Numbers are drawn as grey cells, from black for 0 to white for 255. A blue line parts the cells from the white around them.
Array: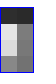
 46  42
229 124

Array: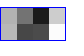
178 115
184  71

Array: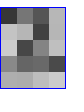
 55 118
195 182

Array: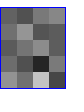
 98  81
112 149

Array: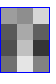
157 142
 89 169

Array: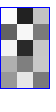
251  34
 98 247

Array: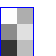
253 174
139 224
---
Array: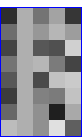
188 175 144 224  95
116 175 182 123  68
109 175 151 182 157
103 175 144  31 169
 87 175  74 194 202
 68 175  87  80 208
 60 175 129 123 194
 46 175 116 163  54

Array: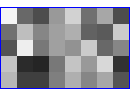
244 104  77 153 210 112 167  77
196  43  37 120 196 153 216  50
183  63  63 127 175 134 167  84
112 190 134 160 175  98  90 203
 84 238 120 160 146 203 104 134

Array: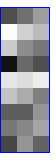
252 208 187
229 221 236
202 141 120
195 171 127
120 135 164
 93  93 149
 79 112 157
 71 149  99
 18 106  79

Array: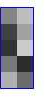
176 107
134 190
121  44
 65 162
 51 203

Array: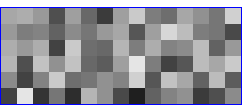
181  79 194 145 194 104  92 159 229 125  66  86 188 167 202
173 153 173  66 202 110 104 181 125 173 131 139 188  98 153
167 173 153  79 159 104  59 159 202 125 110 167 145 118 208
153 125 131  98 139 118 153 167  86 159 215 188 125 118  73
139  66 131 202 110 118 145 131 208  86 194 167  98 188  92
 66 229  52 118  45 181 145  73  31  98 131 145  59  79 139

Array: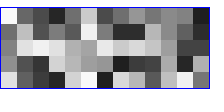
249 103  75  38 111 203  75 111 150 118 138 130  31
225  96  60  38 211 249  31 217 183  89 191 241 118
144  81  53 211 183 158 150  31  60  67 171  38 177
130 225 241 225 177 164 233 203 217 197 158  67  67
111 191  81 124  89 241 124  45  45 183 138  96  45
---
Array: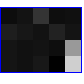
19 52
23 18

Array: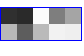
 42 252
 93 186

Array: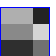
175  36
137 213

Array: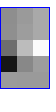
154 169
157 169

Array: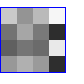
148 186
166 121

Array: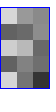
153 138
106 141
